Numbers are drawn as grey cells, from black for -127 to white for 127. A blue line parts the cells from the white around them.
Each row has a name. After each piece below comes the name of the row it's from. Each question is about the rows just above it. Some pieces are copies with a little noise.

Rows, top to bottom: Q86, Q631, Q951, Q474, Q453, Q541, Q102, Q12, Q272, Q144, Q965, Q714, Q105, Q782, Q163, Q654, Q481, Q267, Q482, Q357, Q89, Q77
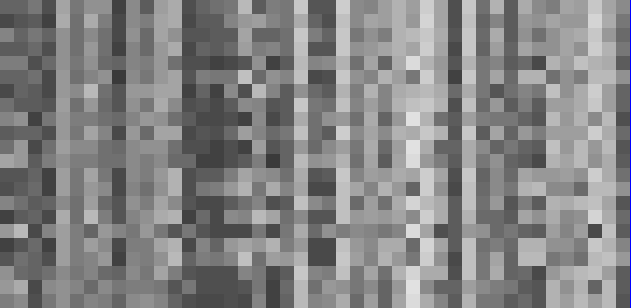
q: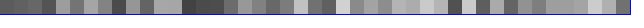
Q144
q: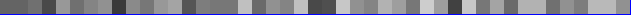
Q541
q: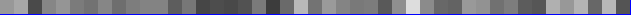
Q89
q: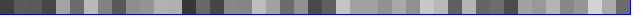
Q654

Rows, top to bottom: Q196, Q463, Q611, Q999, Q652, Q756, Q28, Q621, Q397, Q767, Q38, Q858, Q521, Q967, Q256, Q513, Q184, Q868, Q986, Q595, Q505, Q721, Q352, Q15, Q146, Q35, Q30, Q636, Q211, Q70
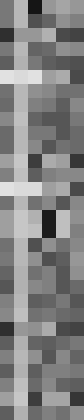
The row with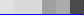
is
Q967
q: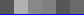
Q505
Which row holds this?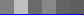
Q636

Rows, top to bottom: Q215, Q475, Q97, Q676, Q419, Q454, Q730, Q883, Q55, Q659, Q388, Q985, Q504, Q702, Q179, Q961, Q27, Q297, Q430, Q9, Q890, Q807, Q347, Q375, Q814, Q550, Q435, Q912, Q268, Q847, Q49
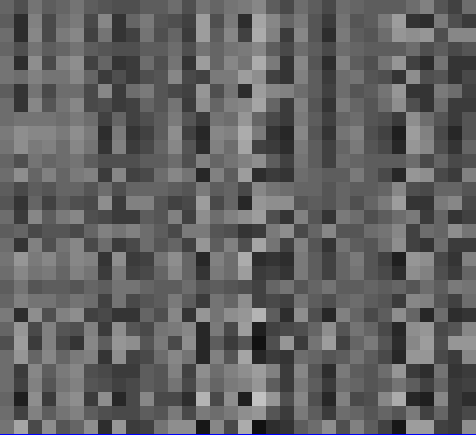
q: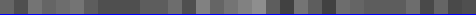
Q985
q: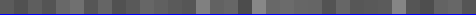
Q702
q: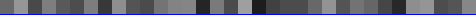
Q375

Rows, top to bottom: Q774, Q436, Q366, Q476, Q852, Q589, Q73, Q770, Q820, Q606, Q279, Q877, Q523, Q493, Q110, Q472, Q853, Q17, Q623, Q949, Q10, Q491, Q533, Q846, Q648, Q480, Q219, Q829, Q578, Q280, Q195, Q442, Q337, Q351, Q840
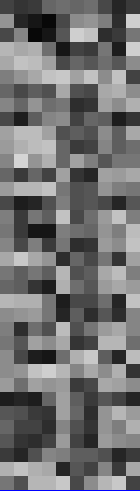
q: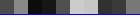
Q366
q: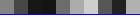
Q480
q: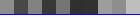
Q17

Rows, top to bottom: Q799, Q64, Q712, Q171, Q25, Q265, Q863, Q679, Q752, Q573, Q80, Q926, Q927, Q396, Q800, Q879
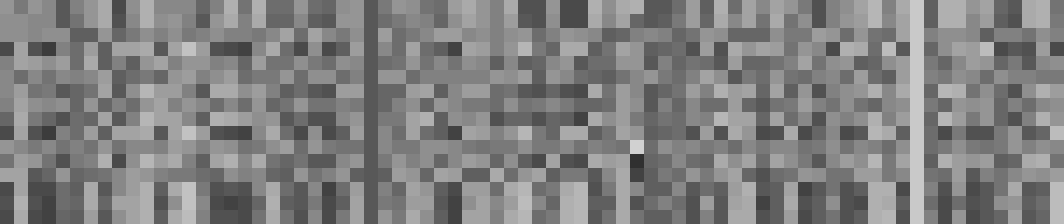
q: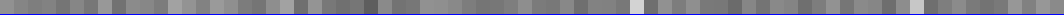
Q80
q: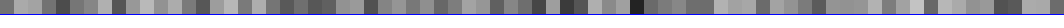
Q926
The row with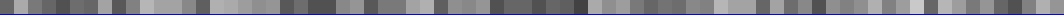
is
Q752
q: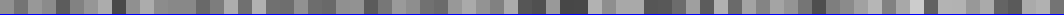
Q799

